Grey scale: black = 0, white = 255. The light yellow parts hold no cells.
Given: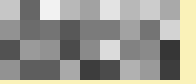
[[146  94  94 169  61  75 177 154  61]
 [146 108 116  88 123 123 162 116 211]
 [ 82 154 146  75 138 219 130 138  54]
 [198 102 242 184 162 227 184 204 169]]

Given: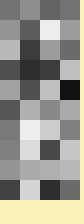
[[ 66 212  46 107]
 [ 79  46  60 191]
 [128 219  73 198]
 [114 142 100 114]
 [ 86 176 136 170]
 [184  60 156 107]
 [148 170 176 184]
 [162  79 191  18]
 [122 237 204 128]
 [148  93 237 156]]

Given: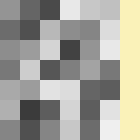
[[148 101  74 232 199 192]
 [120 205  86 127 163 120]
 [176  59  93 212  93 226]
 [133  80 133 199 108 239]
 [108  80 184 141 133 220]
 [141 156 212  66 148 232]
 [169 156 226 220 101  93]]

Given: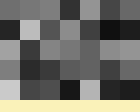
[[126  43  58  91  98  64 104]
 [202  70  78  23 180  37  29]
 [ 37 188  84 140  64  16  29]
 [111 119 126  50 148  70 104]
 [162  58 132 119  98 140 148]]

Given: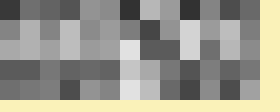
[[ 57 111  99  84 147 139  50 183 155  50 132  77 105]
 [ 91  91 119  99 105  99 197 169 119  84 125  99 119]
 [111 119 125  77 147 132 225 189 105  70 139  77 161]
 [132 177 132 189 139 155 125  70 147 211 155 189 125]
 [169 177 161 189 155 161 225  91  91 211 111 183 139]]

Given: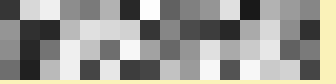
[[149  48  40 186 224 216 210  54 134  75  61  40 170 216 141  48]
 [141  40 116 239 194 110 247 162 104 149 224 170 202 231  97 122]
 [110  32 186 239  69 231  61  69 194 155 247  83 247 202 210  69]
 [ 54 216 239 141 122 178  40 253  97 128 149 224  25 178 155 134]]

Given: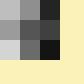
[[212 107  20]
 [190 143  36]
 [155  85  64]]
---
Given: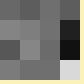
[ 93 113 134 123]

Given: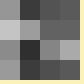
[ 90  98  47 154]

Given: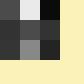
[11 75 53]

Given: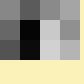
[165 201  11]

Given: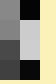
[  4 131]

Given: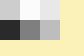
[232 127]
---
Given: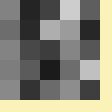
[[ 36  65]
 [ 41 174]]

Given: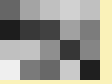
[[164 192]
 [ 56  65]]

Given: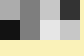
[[126 199]
 [126 230]]

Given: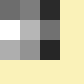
[[125  42]
 [182 113]]

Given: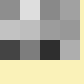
[[222 137]
 [190 156]]

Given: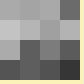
[[164 169]
 [181 160]]

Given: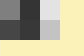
[[ 52 227]
 [ 56 195]]
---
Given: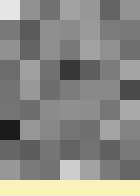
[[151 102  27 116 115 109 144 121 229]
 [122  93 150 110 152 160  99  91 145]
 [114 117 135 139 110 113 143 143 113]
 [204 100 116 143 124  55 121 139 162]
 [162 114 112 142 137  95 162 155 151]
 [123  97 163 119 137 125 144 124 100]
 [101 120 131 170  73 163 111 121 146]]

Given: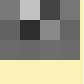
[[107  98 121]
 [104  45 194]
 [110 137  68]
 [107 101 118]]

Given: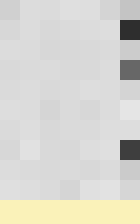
[[223 220 215 218 221 218 217 220 215 208]
 [221 218 225 221 220 220 218 219 220 220]
 [218 217 217 216 213 217 219 215 216 219]
 [213 218 216 218 218 218 217 216 218 223]
 [224 216 221 218 215 221 217 217 220 222]
 [226 219 223 221 220 220 220 218 221 212]
 [214 203  62 221 229 212 103 204  46 196]]

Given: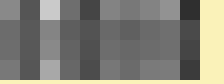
[[120 109 108 137]
 [ 86  88  89  85]
 [168 137 132 202]
 [103  99  94 110]
 [ 76  80  83  69]
 [119 109 105 131]
 [107 104  96 120]
 [122 108 106 131]
 [123 111 111 146]
 [ 59  69  74  47]]

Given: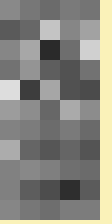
[[134 128 129 172 130 156 221 114 134  90 137]
 [119  93 136 101 124 141  61 148 167 103 119]
 [110  77 127  86 108 103 166  94  42 196 107]
 [124  46 111 101 122 170  81  82 110 134 122]
 [124  91 107  84 106 140  75 114 208 162 116]]

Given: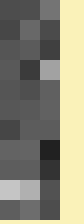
[[ 94 197  93  99  70  87  85  89  85  71  77]
 [109 176  94 100  92  89  79  59  91 104  78]
 [ 77  82  51  33  92  97  96 162  64  75 116]]
